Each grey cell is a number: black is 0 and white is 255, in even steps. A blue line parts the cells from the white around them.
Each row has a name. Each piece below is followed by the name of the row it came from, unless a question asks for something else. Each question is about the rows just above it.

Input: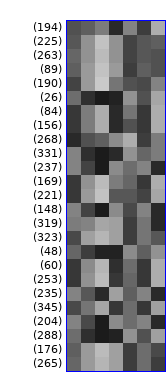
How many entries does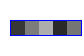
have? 5
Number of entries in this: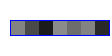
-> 7
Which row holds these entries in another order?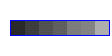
(194)
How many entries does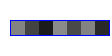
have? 7
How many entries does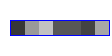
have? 7

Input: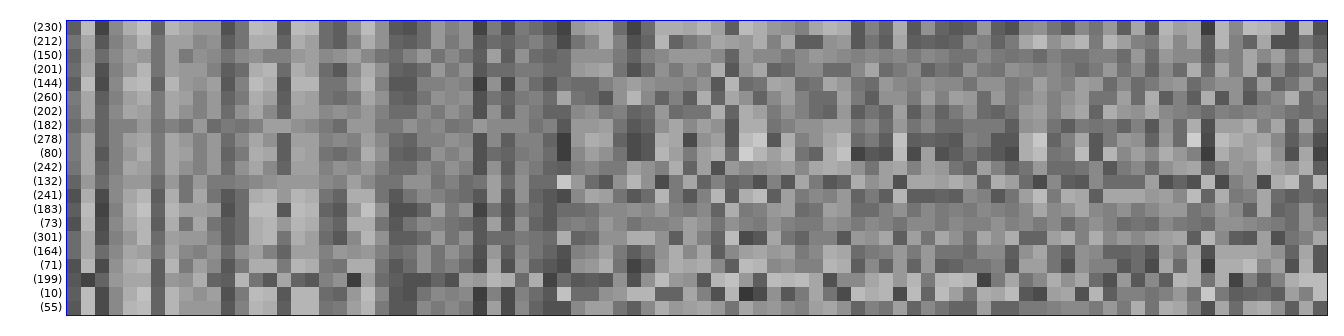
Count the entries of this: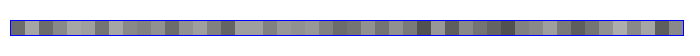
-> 48
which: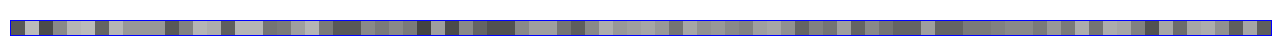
(55)
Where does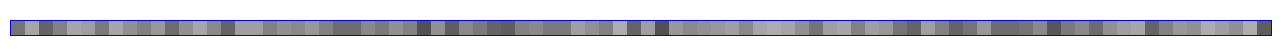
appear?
(242)
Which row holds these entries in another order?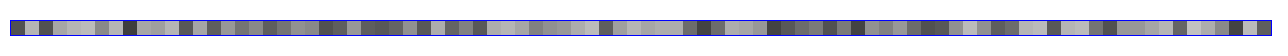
(230)
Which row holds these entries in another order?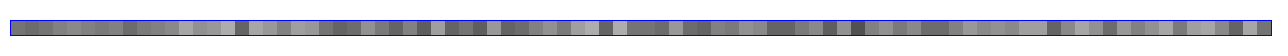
(202)

